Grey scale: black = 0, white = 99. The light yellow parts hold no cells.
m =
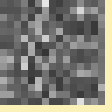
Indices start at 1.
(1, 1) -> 36
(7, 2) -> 31
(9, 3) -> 37
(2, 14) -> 62
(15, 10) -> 34
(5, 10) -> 30
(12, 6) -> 70
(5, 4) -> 33
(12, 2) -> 51
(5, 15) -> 45
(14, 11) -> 30
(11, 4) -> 34
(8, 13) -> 35
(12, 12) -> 32
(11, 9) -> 37
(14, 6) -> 45
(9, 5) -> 27
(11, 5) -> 24
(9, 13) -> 32
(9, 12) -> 29
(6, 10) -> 52
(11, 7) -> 44
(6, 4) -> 72
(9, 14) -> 36
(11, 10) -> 30
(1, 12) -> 54
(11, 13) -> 61
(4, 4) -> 29
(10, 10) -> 43
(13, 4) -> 32
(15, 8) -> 27
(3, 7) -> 56
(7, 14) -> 57
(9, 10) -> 61
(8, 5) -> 65
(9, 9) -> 38
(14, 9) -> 46
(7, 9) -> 49

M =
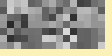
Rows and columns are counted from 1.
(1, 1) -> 47
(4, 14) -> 58
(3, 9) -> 63
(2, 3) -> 60
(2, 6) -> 64
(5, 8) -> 23
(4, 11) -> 61
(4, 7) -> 58
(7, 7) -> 50
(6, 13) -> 38
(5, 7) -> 29
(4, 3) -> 48
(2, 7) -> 38
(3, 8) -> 28
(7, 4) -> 42
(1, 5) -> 38
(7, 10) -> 81
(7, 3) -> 72
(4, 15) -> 58
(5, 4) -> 44
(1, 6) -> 42
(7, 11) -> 45
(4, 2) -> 16
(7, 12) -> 36
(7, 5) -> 40
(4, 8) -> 66
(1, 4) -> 76

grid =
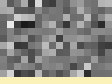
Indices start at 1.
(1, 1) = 67
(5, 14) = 54
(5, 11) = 51
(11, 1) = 62
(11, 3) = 21
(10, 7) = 52
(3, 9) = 46
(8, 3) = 47
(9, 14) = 60
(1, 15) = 70
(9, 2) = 38
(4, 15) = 17
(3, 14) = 37
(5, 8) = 49
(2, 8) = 47
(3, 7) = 49
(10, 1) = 48
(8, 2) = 64
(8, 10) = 36
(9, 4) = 64
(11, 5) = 26
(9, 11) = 50
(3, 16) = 68
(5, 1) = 40
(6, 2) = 51
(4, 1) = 39
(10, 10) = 46
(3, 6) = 40
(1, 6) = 84
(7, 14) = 37
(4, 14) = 32
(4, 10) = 21
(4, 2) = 90
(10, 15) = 47
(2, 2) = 67
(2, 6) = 53
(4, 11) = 49
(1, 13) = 46
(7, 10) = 33

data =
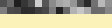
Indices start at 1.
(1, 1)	31
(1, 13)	16
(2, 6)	24
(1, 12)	32
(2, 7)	28
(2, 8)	48
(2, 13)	66
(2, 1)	49
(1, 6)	80
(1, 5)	30
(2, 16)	52

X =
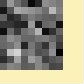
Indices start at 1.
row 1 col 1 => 28
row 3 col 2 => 15
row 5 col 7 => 6
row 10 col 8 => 27
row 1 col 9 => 47
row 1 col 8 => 51
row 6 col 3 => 50
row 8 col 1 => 27
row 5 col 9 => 38
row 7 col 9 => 22
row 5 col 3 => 23
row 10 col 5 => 38
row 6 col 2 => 56
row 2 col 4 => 61
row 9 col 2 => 31
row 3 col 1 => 39
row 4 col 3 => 15
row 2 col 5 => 57
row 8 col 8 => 55
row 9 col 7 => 25
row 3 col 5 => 48
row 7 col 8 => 49

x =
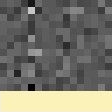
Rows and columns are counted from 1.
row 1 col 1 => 35
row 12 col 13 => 36
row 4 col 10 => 25
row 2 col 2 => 32
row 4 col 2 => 38
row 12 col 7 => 34
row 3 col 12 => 34
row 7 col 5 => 38
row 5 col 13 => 23
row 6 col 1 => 35
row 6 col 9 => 27
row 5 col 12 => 33
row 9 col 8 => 36
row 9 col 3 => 26
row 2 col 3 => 23
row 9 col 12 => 43
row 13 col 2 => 34
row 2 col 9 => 35
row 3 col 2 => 26
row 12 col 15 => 35
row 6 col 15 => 40
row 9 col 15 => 30
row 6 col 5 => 56
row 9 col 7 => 37
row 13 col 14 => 35
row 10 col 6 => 29
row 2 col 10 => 43
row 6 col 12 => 43
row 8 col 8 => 38
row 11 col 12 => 26
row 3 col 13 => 37
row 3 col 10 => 21
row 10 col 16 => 24
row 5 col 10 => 41
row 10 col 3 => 31
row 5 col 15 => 36
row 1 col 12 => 28
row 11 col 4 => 46
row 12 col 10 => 29

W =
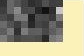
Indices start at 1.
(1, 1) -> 20
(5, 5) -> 36
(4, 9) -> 30
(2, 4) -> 28
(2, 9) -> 77
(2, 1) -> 24
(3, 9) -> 48
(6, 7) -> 16
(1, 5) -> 18
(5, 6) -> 37
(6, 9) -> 51
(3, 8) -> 22
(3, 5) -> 13
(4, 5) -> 16
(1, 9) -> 25
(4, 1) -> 41
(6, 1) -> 48
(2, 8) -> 18
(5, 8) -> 36
